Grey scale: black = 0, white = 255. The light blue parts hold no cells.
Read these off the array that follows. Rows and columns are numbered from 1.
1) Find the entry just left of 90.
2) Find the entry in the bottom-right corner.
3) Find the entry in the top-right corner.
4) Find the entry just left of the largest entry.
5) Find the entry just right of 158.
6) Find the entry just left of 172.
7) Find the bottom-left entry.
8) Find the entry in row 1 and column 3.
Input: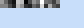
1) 172
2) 64
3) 131
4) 115
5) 103
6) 49
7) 131
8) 49

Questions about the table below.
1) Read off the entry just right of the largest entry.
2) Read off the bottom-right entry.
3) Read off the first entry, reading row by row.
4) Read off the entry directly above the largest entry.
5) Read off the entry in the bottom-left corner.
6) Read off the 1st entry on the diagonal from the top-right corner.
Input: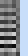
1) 109
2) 63
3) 137
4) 27
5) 109
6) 123

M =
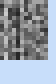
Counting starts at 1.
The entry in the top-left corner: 119
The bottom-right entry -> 135
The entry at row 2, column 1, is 53
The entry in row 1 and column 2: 164
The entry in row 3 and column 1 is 81
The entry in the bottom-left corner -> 66
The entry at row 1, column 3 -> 177
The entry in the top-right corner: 119
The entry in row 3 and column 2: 190

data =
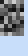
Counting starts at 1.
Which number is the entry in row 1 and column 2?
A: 191
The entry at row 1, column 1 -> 31
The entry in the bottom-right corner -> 118
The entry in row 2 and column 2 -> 59
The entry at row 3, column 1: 105
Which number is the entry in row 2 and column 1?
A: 159
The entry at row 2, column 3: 89
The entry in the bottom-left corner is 175
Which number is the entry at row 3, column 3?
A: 31
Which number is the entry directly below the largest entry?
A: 44
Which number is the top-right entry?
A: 118
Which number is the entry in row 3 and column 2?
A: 105
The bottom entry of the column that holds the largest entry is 118

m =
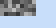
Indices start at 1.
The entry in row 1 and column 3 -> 160
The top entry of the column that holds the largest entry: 71
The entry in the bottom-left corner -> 145
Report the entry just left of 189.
145
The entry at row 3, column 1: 145
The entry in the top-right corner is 175
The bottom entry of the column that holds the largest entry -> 85
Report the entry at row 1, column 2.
100
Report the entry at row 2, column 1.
129

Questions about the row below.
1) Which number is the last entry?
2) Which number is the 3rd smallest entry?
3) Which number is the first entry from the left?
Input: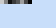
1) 4
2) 58
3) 203

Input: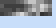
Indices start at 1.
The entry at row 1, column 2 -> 78
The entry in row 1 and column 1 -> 78
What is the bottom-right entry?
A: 78
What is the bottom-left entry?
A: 62
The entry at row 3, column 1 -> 78
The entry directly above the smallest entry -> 197
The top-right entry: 94
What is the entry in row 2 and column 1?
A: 94
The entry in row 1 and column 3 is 78
